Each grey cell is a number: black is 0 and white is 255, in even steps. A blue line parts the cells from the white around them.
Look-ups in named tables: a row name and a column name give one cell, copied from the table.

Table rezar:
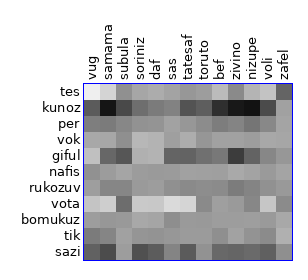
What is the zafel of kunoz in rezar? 161
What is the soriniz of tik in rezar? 149
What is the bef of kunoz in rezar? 47
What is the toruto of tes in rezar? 157
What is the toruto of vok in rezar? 150
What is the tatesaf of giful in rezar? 99
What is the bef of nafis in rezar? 159
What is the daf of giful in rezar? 179
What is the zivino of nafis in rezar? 169
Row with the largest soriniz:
vota

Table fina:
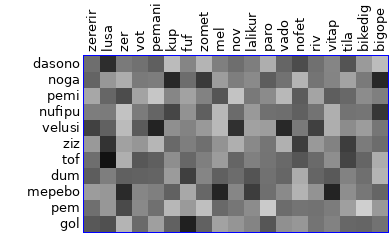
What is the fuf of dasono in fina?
133
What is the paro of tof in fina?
116
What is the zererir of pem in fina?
111
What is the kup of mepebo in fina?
97
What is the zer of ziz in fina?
161
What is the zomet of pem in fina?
191
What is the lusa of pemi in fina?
102
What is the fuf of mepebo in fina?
168
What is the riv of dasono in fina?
112
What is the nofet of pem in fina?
116
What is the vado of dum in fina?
102
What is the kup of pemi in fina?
134
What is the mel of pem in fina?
105

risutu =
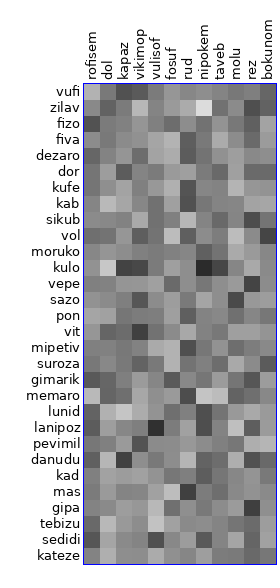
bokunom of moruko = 135
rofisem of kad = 128
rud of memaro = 77
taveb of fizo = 147
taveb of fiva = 171
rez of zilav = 79
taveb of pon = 136
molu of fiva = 140
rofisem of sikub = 139

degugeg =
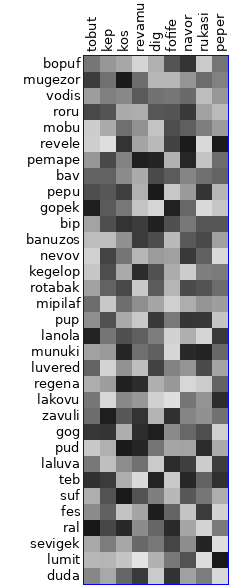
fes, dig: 29
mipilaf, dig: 166
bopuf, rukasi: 202
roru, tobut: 72
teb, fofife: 201
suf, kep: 82
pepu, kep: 87
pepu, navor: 154
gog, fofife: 138
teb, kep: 59
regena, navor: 215
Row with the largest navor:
regena

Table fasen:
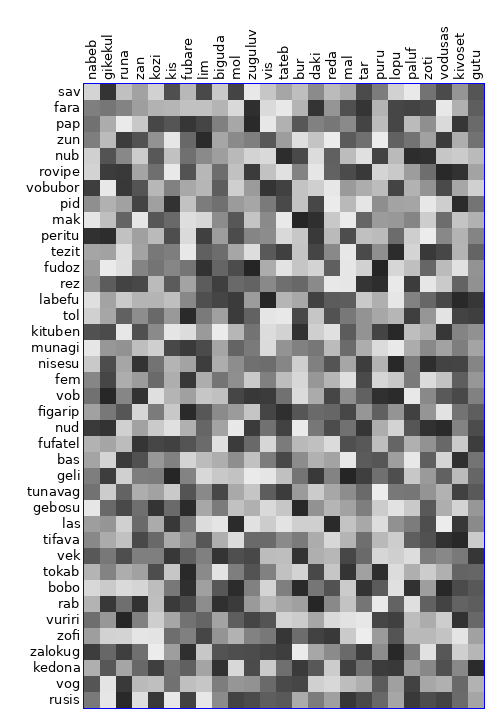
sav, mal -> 169
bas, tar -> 91
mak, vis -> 138
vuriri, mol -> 94
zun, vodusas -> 59
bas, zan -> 81
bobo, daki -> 118
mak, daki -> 47
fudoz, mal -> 230
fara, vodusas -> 232
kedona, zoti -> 136
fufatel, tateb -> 123
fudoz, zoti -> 102
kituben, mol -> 182

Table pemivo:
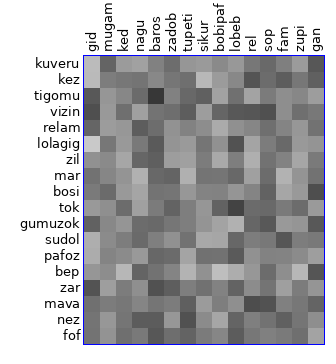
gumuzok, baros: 105
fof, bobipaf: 134
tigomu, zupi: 135
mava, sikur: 155
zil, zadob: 157
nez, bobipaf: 166
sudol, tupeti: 114
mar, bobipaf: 117
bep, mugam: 141
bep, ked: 183
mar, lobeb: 104
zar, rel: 140
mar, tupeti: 176
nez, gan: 142
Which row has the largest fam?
mar

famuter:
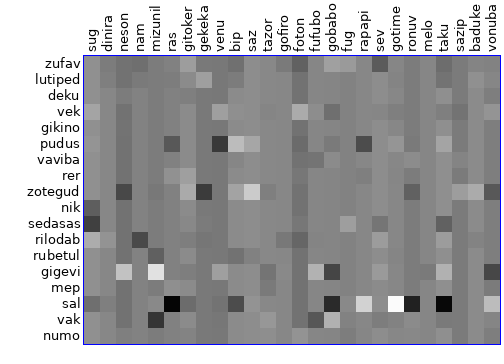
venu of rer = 120
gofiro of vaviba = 135
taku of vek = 127
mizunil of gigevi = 225
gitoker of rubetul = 139
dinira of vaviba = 135
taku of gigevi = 177
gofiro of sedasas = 135
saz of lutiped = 141
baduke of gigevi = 139
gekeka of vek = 121
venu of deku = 120
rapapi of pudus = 76

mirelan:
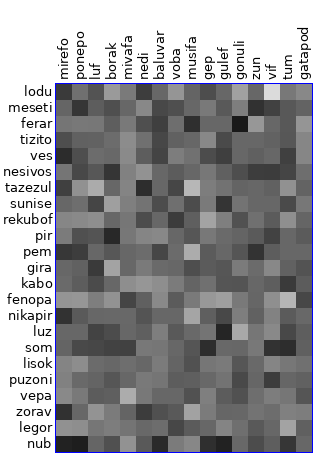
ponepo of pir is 80
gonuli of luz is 168
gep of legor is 103
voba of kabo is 123
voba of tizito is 97
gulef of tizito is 74
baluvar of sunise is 76
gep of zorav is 123
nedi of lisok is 103
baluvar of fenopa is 137
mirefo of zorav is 49
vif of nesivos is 60
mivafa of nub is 146
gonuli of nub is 104
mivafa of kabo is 142

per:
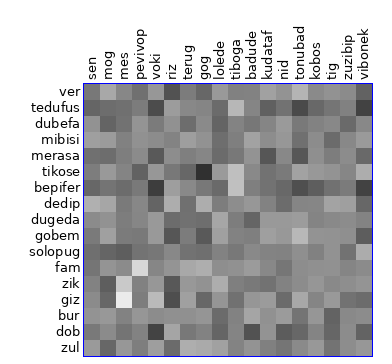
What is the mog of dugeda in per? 146
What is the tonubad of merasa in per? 87
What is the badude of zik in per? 121
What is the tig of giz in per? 153
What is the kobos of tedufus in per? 104
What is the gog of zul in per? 170
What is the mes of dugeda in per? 125
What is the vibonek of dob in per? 99
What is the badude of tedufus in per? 133
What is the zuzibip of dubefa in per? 106
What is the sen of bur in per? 147
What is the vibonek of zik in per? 148
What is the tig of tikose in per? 147
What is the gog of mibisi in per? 146
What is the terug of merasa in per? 127
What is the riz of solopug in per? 136
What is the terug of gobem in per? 124
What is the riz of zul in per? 107
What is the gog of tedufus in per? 133
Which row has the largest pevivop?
fam

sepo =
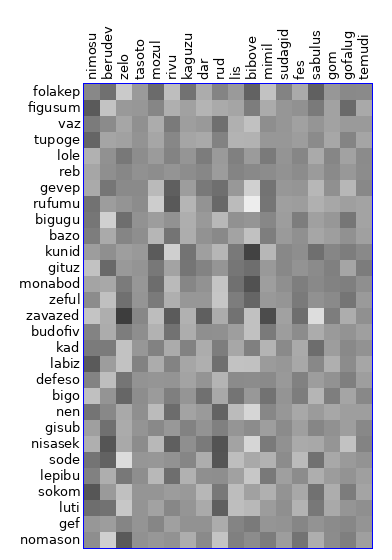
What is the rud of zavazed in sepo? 172
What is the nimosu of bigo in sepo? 192
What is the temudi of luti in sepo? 143
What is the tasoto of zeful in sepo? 149
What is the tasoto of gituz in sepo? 148
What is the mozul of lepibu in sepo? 184
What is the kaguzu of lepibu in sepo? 177
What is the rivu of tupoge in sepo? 135
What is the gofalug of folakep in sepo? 137
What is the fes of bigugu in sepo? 125
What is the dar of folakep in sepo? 172
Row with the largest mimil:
folakep

